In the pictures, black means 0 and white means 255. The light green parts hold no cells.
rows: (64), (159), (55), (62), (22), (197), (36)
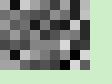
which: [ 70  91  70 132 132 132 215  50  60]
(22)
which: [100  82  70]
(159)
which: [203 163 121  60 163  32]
(64)
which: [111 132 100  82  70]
(159)

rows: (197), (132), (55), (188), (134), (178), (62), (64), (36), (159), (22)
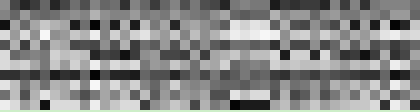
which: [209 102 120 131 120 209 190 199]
(62)
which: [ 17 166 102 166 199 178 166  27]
(55)
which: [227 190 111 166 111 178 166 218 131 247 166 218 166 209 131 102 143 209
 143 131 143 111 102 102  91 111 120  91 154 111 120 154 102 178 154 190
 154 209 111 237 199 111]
(36)
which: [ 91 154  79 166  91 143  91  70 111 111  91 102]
(134)
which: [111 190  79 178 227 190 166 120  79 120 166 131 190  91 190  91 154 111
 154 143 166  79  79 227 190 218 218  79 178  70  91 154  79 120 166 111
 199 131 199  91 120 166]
(159)
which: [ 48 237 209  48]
(22)

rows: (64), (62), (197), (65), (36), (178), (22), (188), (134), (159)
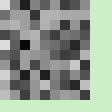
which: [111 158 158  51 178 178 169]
(62)
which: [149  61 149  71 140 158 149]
(159)
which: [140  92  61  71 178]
(178)
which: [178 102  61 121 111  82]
(65)
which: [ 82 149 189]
(134)
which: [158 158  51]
(62)

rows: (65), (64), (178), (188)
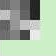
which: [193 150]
(64)
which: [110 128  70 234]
(188)
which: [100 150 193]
(178)
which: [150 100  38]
(64)
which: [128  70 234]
(188)

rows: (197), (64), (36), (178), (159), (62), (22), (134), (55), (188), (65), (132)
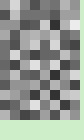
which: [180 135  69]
(55)
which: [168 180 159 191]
(178)

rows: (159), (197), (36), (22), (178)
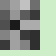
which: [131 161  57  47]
(22)
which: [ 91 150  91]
(197)
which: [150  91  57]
(197)
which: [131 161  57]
(22)
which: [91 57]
(197)

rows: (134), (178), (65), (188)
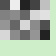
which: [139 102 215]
(178)
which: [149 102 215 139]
(65)

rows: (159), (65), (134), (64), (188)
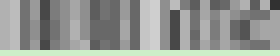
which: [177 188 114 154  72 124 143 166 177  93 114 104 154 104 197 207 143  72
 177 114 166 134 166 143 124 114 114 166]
(188)
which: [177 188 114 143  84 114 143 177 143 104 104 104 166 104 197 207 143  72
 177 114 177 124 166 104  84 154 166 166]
(134)
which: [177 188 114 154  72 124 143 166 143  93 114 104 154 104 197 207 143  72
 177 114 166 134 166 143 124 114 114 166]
(65)

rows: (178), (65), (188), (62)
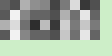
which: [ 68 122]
(178)
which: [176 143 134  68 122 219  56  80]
(178)
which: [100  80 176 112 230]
(65)
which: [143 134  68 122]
(178)
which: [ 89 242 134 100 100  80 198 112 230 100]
(62)

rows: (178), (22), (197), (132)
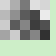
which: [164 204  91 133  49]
(132)
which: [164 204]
(132)
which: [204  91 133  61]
(197)
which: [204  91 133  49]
(132)

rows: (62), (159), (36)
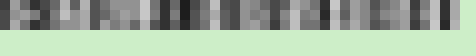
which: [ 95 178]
(62)
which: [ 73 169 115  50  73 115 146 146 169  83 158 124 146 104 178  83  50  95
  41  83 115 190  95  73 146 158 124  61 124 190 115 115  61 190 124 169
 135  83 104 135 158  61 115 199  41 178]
(36)

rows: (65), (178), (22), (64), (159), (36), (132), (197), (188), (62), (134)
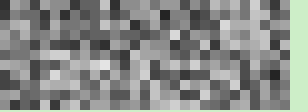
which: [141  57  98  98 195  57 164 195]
(159)
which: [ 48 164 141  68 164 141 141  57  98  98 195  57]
(159)

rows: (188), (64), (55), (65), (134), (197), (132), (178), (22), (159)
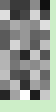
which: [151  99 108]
(65)
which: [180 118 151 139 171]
(132)

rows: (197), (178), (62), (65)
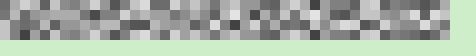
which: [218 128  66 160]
(62)
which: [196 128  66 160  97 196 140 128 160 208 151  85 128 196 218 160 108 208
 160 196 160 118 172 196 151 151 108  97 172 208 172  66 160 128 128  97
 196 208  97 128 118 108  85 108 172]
(65)

